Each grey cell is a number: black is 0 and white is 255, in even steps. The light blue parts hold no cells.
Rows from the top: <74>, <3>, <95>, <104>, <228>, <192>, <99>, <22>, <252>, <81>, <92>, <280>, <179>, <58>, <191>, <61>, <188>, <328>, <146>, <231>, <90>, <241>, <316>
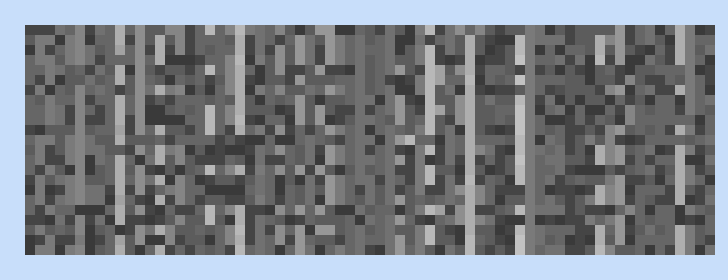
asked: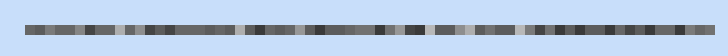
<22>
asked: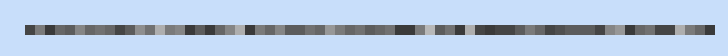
<99>
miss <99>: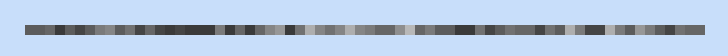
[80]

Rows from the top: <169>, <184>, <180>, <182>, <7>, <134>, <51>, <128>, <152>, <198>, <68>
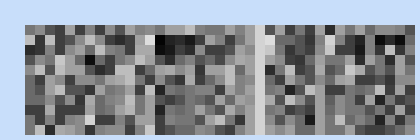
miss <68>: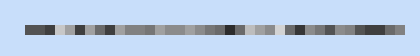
[169]
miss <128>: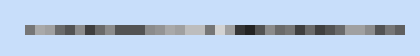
[129]
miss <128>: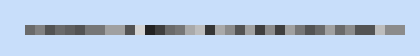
[148]
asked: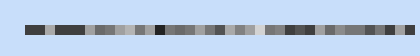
<152>
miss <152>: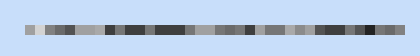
[180]
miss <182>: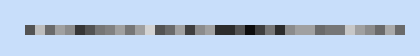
[73]
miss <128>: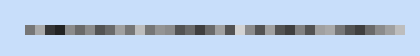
[95]

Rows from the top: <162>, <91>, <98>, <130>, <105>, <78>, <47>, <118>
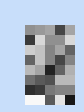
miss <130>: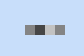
[99]
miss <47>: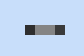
[120]
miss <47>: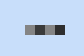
[120]
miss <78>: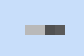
[111]
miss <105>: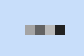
[176]
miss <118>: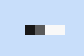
[227]
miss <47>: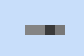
[46]

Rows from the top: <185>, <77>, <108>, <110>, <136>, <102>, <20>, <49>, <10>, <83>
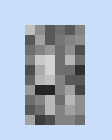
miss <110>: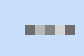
[202]
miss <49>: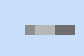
[131]
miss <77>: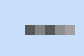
[119]
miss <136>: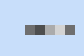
[48]
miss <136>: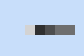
[171]
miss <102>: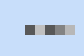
[100]

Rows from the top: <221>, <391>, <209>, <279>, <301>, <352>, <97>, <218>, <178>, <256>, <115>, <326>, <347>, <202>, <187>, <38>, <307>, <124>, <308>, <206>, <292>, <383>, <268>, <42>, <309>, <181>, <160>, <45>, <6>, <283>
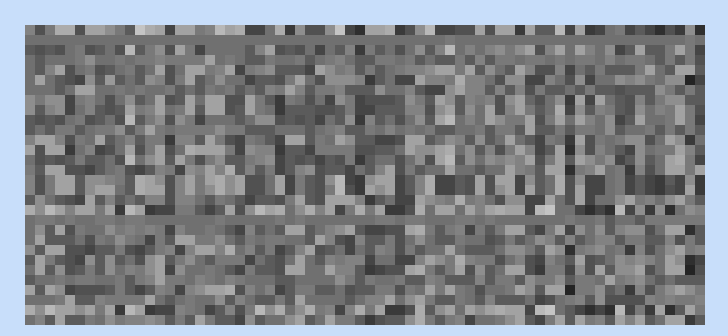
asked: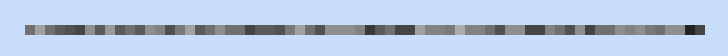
<352>
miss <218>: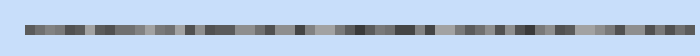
[103]
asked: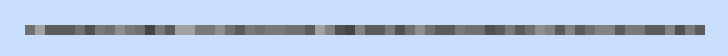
<383>
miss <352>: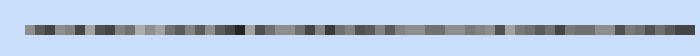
[153]

